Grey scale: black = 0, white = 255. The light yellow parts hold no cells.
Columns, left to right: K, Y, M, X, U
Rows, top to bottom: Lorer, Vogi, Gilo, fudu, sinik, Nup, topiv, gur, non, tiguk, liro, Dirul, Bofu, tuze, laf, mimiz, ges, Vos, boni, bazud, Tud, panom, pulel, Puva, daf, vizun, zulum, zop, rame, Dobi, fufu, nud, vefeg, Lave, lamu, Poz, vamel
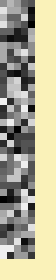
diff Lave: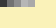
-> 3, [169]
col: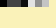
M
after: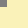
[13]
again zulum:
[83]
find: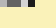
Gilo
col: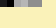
U

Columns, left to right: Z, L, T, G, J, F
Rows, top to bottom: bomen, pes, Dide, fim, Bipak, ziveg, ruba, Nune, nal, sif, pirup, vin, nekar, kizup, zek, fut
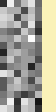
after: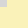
[200]
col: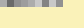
L

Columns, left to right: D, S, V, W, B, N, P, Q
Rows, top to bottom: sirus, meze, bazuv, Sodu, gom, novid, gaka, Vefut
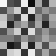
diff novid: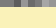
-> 7, [135]
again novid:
[123]

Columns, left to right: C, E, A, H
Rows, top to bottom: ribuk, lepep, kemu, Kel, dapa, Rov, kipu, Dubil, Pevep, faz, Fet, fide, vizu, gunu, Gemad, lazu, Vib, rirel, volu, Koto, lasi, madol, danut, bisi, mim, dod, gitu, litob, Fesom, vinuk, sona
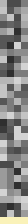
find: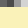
faz
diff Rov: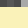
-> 0, [87]
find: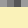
lazu
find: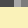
bisi
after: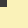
[87]

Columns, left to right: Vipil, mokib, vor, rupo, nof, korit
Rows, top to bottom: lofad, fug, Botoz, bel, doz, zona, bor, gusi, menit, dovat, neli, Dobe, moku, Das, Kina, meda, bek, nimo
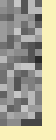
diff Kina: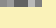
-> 2, [113]
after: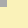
[155]

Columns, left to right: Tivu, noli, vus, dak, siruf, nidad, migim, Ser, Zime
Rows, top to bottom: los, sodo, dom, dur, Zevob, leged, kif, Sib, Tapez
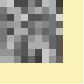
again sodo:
[172]
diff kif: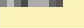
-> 3, [86]
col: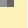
siruf
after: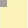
[86]

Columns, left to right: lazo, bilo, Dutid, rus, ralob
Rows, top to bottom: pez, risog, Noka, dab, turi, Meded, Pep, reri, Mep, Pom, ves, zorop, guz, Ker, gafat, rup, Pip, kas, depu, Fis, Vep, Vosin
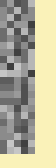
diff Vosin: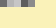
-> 3, [80]
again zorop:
[93]
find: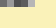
pez
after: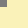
[139]

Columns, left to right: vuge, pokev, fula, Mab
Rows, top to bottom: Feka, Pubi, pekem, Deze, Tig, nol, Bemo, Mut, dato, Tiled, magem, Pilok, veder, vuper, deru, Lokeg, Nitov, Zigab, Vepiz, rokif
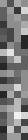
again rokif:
[157]
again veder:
[141]
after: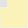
[112]
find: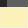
Tiled
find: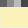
Zigab
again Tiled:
[96]
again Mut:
[112]

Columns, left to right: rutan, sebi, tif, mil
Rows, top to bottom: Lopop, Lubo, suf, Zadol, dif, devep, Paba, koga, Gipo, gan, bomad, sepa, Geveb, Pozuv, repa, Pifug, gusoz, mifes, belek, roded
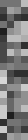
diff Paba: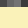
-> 3, [47]
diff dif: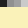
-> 3, [188]
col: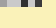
rutan
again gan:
[116]
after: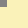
[116]
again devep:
[188]
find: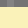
gan

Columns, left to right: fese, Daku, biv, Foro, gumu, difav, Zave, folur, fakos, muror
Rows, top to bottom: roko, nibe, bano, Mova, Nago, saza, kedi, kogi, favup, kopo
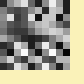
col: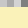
folur
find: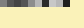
nibe
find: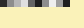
roko
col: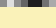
gumu

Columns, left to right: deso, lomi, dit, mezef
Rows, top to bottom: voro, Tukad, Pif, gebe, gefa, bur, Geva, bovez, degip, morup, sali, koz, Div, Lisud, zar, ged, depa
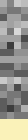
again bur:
[161]
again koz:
[201]
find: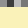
Geva
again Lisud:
[119]
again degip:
[161]
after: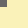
[175]
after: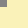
[201]

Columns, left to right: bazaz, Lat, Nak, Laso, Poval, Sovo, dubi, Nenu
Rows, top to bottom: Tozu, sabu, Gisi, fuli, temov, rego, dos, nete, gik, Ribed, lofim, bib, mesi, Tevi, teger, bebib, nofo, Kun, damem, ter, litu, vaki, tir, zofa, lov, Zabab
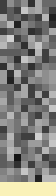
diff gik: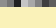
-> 2, [48]
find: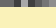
mesi
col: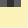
Nak
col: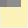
dubi
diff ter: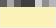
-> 1, [183]

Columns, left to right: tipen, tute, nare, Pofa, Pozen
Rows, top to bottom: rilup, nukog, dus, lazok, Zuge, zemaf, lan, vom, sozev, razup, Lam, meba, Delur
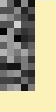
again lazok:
[81]
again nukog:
[81]
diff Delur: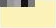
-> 0, [111]
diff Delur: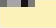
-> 1, [151]
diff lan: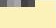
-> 4, [97]
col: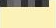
Pozen
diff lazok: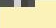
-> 3, [81]

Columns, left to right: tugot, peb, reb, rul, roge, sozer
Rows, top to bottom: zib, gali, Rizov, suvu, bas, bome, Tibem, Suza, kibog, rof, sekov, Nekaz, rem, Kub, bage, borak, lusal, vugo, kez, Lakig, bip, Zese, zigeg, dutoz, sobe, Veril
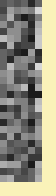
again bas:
[142]
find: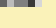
rof

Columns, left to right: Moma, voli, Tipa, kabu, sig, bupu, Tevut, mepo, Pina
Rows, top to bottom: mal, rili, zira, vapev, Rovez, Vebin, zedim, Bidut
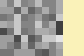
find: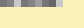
zira
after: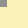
[188]
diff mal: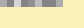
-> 2, [200]
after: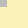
[132]
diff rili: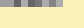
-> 5, [132]
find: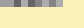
rili

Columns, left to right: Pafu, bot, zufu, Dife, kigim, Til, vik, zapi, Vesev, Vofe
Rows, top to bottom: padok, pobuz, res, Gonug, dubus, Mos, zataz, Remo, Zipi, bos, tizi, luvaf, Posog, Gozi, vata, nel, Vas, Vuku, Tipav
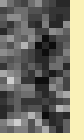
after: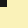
[53]
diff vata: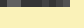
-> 1, [82]

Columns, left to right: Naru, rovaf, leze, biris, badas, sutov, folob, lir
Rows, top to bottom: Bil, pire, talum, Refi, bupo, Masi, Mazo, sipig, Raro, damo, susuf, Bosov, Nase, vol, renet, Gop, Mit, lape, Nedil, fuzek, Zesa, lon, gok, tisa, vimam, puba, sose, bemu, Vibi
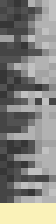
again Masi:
[163]
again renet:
[69]

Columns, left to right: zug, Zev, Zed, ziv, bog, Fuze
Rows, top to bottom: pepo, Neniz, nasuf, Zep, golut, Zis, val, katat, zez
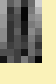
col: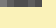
Zed
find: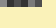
Zis
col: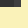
Zev
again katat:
[78]

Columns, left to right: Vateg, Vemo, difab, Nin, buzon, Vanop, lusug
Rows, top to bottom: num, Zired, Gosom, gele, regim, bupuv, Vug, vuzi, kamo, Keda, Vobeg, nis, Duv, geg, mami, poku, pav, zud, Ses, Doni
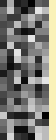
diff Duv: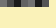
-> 3, [114]
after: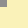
[42]
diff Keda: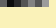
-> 0, [84]
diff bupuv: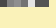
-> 2, [130]

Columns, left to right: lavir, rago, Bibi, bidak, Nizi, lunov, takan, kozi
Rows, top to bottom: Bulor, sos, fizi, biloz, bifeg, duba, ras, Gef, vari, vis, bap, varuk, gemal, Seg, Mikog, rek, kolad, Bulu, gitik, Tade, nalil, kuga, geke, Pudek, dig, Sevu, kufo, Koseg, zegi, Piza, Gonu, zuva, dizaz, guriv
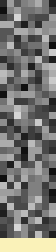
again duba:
[73]
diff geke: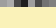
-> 7, [142]
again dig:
[128]
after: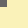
[114]
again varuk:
[73]
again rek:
[142]

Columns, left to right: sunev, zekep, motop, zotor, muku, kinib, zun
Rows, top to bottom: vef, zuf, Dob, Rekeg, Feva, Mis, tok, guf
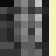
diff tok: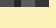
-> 6, [39]
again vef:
[10]
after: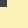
[53]
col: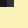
zekep
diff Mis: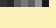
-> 2, [79]

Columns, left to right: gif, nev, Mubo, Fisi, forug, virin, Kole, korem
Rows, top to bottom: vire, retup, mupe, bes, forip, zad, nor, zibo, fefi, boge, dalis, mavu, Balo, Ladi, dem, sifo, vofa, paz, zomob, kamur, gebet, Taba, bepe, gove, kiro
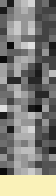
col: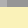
Fisi
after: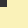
[96]
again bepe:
[150]
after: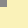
[96]
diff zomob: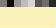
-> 1, [26]
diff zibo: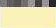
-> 2, [96]

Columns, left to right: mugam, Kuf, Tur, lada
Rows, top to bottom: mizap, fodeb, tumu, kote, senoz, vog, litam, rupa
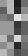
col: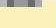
Kuf
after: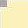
[42]
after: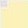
[184]

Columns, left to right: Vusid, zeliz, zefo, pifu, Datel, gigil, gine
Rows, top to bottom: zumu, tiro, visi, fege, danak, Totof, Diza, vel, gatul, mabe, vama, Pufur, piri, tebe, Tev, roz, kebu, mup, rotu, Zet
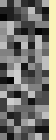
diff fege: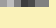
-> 4, [61]
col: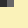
pifu
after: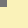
[75]
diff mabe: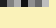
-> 2, [190]
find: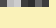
vama
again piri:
[129]

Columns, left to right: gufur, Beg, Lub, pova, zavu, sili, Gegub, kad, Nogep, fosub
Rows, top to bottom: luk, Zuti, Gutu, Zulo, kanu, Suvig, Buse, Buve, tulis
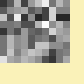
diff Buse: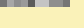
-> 1, [182]
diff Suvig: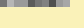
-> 2, [142]
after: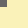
[91]
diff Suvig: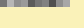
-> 8, [154]
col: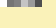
Gegub
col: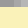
pova

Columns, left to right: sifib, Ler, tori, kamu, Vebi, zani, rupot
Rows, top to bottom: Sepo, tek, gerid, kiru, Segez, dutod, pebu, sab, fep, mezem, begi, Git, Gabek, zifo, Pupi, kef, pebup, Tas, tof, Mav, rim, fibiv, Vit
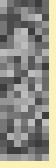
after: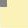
[89]
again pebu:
[105]
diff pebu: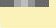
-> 1, [118]

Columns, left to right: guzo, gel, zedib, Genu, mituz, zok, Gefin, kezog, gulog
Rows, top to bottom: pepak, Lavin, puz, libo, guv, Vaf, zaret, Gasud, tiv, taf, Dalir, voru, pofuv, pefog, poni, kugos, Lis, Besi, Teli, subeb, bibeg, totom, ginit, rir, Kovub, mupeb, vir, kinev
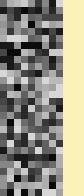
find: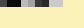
Gasud
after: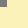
[40]
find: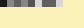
totom

